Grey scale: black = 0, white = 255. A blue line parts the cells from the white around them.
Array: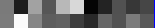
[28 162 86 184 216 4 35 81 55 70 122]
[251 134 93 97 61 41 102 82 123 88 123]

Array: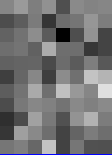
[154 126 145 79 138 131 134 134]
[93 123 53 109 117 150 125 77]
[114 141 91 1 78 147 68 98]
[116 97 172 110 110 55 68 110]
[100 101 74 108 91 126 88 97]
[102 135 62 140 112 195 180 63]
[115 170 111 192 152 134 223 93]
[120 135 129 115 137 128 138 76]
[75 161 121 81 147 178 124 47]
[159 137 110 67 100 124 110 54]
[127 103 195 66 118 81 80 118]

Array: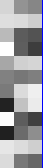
[147 134 213]
[219 206 222]
[92 83 186]
[94 61 254]
[208 213 167]
[119 127 129]
[219 239 122]
[194 235 34]
[93 64 252]
[107 142 32]
[220 207 230]
[120 103 219]

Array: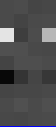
[76 69 71 74]
[68 74 75 74]
[62 76 183 228]
[79 73 72 80]
[78 78 75 68]
[52 69 55 8]
[71 71 73 69]
[80 74 79 74]
[71 74 75 72]

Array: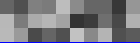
[80 128 123 189 139 102 102 55 150 101]
[123 171 182 163 51 60 111 72 176 184]
[154 74 101 80 194 137 180 80 91 185]

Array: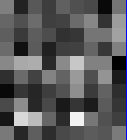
[34 88 61 96 80 73 9 116 127]
[80 108 63 66 107 135 51 156 102]
[58 93 77 49 54 117 117 162 94]
[16 91 32 63 65 101 55 129 107]
[169 173 41 138 199 129 129 0 136]
[107 66 131 99 154 79 148 26 47]
[54 38 62 82 143 59 98 46 9]
[141 39 73 25 53 27 91 53 74]
[216 188 102 43 242 119 81 63 22]
[39 94 45 73 81 92 86 123 121]

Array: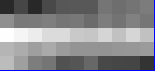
[70 40 73 87 88 88 117 110 116 124 41]
[121 122 126 117 120 108 125 115 129 118 143]
[245 236 219 219 201 198 213 193 214 193 254]
[172 159 170 155 148 148 147 150 151 155 181]
[159 125 117 81 85 103 72 70 69 51 188]
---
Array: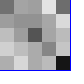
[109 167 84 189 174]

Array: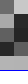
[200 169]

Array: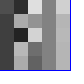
[208 130 211 184 63]

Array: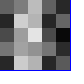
[40 38 228 162 39]

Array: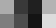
[179 20]

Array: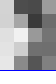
[155 58 241 227]

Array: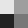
[158 35]
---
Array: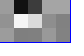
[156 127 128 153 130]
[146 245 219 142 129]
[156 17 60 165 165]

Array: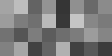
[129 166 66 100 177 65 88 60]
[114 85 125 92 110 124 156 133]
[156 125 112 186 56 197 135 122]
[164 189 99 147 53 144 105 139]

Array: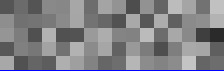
[168 81 101 93 175 159 131 102 110 182 140 131 140 196 101 109]
[87 128 119 163 114 178 139 166 98 153 124 78 126 169 166 95]
[149 125 80 178 81 83 154 173 132 130 187 108 168 137 63 42]
[142 113 116 121 138 166 115 103 82 169 87 173 96 139 143 179]
[85 107 84 137 135 167 109 164 147 77 146 100 188 165 114 193]

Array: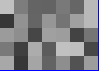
[168 55 165 99 142 82 157]
[121 63 172 92 193 190 71]
[155 142 70 160 157 67 117]
[55 146 101 150 116 160 185]
[193 125 100 99 121 102 185]

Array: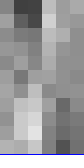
[179 173 199 128 82 113]
[158 202 227 130 107 116]
[146 202 214 140 114 122]
[159 192 200 160 105 138]
[165 144 190 138 144 146]
[158 120 159 161 145 138]
[138 159 135 172 144 144]
[151 146 129 179 149 143]
[140 123 119 188 175 143]
[160 95 72 208 159 152]
[133 64 66 189 157 170]

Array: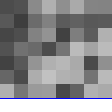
[176 118 154 156 72 98 177 170]
[102 75 173 193 177 173 115 186]
[66 88 148 176 183 170 74 144]
[82 113 106 76 116 187 163 187]
[70 78 130 147 65 126 92 177]
[88 62 107 129 91 97 88 90]
[76 81 138 176 143 170 132 131]

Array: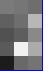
[28 105 116]
[90 241 171]
[81 94 137]
[96 110 183]
[122 118 110]

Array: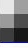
[62 24]
[155 77]
[231 160]
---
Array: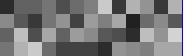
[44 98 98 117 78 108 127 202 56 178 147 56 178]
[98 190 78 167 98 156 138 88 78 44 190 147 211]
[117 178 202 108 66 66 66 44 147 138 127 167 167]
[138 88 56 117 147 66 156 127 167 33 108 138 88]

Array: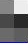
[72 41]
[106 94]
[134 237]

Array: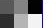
[45 180 243]
[88 131 2]

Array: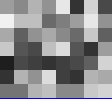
[30 73 63 51 63 73 96 211]
[51 179 146 220 63 51 179 169]
[116 116 179 191 137 137 200 211]
[157 137 179 146 231 51 211 73]
[169 96 146 169 137 106 200 96]
[200 85 73 191 220 85 51 157]
[241 191 191 106 126 157 231 146]

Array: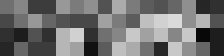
[38 102 60 60 182 161 17 92 191 171 112 38 200 143 102 29]
[48 29 82 48 182 209 48 112 134 200 161 191 134 200 8 29]
[72 112 152 102 82 72 72 161 123 92 191 209 218 143 182 82]
[112 134 60 60 152 123 143 82 171 123 92 82 102 143 38 48]

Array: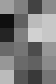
[15 97 187 199]
[36 128 209 199]
[106 117 76 151]
[151 106 97 139]
[160 128 66 139]
[187 85 57 117]
